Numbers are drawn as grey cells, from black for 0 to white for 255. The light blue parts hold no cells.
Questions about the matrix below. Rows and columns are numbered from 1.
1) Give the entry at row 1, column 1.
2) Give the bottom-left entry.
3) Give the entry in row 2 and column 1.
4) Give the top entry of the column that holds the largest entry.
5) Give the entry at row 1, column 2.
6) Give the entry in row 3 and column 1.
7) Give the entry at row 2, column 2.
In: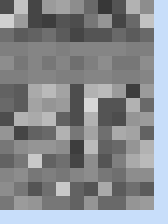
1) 77
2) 119
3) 208
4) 105
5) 194
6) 111
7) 155

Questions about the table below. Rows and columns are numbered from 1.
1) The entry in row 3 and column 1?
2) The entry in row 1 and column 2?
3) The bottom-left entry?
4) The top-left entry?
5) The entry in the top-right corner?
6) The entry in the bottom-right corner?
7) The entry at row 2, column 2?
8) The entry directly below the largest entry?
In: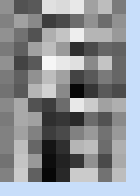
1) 145
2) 82
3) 129
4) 145
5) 122
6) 189
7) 161
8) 189

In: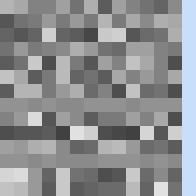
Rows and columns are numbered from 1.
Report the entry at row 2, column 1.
86
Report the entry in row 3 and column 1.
100
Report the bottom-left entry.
194
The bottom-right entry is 114
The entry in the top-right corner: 138
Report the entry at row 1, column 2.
168
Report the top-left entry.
180
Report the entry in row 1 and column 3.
130

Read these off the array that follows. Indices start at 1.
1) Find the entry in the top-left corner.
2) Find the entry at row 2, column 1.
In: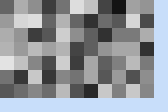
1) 101
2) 154

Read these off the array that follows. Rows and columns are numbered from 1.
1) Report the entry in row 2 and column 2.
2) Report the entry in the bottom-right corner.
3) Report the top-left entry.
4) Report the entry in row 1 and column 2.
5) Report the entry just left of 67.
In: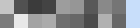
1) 232
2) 103
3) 197
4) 81
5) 59

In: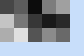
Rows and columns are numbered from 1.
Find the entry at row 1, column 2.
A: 92
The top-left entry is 70
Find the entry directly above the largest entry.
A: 119
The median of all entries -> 105

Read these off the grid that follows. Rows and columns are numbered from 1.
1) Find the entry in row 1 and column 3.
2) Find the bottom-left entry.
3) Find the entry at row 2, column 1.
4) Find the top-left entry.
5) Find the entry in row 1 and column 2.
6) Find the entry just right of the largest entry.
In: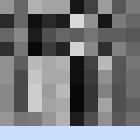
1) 177
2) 150
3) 41
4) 150
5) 102
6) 144

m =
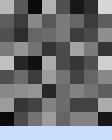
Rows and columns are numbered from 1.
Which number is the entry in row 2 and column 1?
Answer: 94
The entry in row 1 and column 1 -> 184
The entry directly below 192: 80
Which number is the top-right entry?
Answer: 215
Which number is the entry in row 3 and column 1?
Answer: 80
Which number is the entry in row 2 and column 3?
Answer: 136
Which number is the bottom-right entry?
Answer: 23
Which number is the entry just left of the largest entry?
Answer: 45
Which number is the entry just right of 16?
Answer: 171
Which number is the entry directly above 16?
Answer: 115
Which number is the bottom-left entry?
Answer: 10
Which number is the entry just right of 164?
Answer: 123
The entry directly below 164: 53
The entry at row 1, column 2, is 88

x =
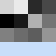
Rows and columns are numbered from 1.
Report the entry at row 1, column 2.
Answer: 234
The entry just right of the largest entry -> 41
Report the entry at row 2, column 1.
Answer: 1
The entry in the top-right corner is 72

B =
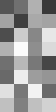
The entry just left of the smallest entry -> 177
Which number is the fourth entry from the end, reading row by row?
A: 192
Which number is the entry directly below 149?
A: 105
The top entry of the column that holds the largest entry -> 112
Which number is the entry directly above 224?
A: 105
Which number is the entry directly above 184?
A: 251
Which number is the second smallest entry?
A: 63
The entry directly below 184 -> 237
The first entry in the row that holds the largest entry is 177
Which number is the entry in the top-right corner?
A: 57

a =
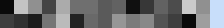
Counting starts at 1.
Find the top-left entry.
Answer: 10
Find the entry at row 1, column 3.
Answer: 144
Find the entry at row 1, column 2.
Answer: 195
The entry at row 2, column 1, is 62
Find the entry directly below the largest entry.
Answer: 10
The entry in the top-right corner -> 144
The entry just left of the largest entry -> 76
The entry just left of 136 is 123
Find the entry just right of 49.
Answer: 28
